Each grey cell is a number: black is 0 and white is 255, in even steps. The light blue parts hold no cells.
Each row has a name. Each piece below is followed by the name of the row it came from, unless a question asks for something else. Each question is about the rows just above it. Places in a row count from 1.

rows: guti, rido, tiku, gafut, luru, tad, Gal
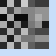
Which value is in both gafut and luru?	[172]
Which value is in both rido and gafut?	[147]
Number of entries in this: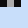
3
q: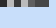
Gal
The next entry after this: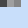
[133]
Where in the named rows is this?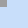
rido, 3
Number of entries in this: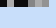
7

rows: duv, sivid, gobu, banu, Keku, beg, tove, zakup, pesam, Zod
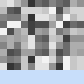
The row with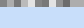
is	tove
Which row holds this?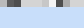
sivid
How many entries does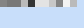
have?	11

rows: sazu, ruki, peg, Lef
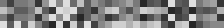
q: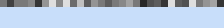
sazu
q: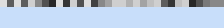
Lef
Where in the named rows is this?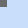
sazu, 11
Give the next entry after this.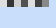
[163]

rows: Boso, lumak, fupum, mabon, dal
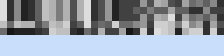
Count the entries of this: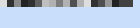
19
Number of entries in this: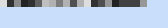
21

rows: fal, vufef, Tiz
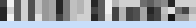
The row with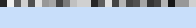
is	Tiz
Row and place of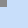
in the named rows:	fal, 24
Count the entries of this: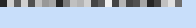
26
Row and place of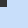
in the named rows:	Tiz, 22
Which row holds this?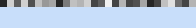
vufef
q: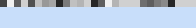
fal

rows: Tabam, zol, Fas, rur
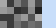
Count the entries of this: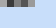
5
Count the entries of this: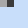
2
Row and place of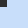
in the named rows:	zol, 3
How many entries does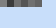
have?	6
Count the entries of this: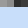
4
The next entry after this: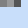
[180]
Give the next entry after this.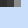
[33]

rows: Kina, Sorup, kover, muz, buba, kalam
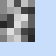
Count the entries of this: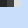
3
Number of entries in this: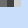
3

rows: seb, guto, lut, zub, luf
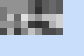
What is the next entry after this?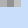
[193]
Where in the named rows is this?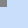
luf, 4
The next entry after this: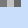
[224]
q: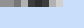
zub
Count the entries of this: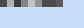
9
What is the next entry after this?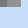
[146]

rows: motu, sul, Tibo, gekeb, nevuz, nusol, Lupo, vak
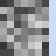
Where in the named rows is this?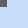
Tibo, 3
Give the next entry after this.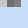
[169]
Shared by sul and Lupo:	[182]
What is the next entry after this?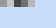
[213]
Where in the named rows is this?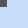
sul, 5
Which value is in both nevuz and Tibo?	[71]
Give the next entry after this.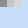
[55]

